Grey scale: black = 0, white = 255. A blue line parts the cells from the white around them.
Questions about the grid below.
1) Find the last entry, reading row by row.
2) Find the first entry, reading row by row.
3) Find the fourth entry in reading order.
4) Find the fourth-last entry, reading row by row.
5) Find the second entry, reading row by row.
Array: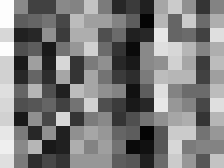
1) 195
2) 253
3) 65
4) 203
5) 137

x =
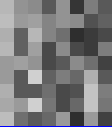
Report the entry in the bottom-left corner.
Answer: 189
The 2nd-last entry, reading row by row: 154
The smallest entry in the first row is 53
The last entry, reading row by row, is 65
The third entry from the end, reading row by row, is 46
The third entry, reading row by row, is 139
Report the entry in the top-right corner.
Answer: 89
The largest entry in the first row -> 183
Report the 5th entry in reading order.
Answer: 147
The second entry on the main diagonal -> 154

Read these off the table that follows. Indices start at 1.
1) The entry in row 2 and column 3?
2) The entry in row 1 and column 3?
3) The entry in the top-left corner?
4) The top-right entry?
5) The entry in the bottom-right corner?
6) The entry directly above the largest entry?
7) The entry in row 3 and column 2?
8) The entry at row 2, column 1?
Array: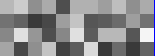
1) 57
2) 143
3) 184
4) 171
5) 99
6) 114
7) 224
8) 114

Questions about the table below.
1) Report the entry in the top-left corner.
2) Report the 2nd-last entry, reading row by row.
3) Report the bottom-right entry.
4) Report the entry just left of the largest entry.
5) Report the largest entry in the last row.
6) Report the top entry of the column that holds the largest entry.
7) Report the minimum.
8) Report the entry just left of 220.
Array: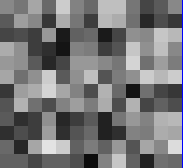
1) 136
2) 112
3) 105
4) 166
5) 198
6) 105
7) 12
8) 136

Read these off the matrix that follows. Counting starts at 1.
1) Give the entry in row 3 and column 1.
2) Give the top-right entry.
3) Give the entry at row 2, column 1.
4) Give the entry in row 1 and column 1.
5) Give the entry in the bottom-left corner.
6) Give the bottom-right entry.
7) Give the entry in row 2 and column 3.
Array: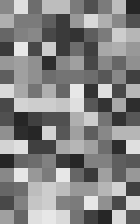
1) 102
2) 38
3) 175
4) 136
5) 160
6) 87
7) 123

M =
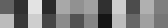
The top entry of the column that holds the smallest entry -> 48
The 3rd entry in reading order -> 227
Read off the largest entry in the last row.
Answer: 206
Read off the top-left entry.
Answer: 97
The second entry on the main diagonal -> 56
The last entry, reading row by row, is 118
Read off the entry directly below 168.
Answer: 139

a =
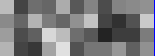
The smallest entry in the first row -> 68
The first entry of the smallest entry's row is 157
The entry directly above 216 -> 124
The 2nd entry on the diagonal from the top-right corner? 82
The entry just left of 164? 55
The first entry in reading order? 188
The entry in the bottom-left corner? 180
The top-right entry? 145
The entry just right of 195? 68
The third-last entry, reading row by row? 151
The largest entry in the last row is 224
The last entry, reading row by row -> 145
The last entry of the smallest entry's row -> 124
